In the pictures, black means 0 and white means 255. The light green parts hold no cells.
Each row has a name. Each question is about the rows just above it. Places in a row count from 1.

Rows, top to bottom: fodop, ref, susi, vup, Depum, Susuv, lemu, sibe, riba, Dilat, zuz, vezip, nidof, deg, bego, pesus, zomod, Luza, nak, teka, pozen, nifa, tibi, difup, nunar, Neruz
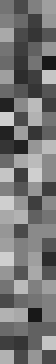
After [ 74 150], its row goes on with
[74]
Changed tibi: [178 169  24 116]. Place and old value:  4, [128]
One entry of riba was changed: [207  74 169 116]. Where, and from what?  3, [178]
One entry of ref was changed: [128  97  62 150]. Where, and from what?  2, [106]
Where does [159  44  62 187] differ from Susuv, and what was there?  4, [197]
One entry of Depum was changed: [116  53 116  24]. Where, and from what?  1, [106]

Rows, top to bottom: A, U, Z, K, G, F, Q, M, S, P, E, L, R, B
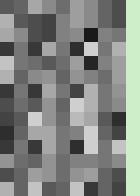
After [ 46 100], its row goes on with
[167 167 118 129 207 100  67]
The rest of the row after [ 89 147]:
[100 207 177 118 138]
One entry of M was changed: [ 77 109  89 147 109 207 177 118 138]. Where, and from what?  5, [100]
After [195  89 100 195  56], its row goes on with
[100  67]
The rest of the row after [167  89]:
[46]

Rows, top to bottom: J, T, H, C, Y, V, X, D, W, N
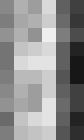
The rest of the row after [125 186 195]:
[205  85  46]
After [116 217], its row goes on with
[227 227  96  23]
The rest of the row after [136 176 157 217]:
[96 64]
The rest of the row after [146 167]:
[157 227 106  64]
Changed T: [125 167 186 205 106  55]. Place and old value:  3, [176]

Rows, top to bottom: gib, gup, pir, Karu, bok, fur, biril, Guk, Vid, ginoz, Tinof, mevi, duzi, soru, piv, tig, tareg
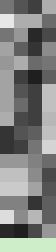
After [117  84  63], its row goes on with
[173]
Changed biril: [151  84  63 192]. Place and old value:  1, [163]
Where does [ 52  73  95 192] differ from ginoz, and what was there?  2, [84]
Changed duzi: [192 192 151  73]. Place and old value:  3, [139]
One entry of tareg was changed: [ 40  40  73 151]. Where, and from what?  2, [31]
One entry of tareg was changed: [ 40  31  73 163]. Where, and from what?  4, [151]

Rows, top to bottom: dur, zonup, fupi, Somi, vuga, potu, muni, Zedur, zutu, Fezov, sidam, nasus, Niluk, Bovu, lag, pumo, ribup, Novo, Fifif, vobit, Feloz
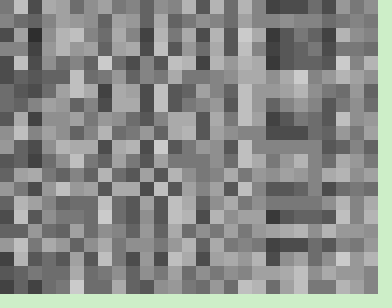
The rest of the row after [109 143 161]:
[120 132  99 143 132 180  87 180 109 180 132  66  76  76 109  76 152 120
 143]
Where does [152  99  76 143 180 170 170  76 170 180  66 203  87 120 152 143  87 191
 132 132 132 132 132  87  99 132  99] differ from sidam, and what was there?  11, [76]
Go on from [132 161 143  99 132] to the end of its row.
[180 109 120 152  99 170 180  87 161 143 132 132  76  76  76 109  99 152
 120 161]
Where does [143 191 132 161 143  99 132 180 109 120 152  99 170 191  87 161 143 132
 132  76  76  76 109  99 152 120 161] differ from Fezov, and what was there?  14, [180]
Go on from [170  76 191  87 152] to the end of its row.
[109 170  87 191 132  66  87  99 120  76 120 120 109]

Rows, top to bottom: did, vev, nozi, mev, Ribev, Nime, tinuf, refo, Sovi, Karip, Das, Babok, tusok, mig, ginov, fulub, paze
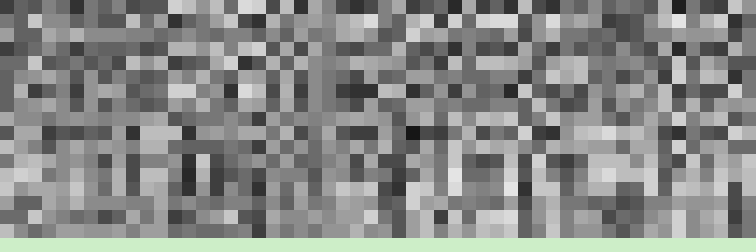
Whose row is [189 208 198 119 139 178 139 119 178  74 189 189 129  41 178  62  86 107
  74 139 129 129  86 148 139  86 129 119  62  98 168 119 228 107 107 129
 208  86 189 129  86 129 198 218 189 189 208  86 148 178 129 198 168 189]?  tusok
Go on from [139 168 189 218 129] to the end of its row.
[ 98 178 208  62 208 107 208 218 218  86 148 218 148 168 148  62  74  86
 139 189 228 129 178 208  50  98]
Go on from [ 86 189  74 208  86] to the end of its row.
[ 62  98 189 189 189 139 189 107  74 198 107 178 158 198]

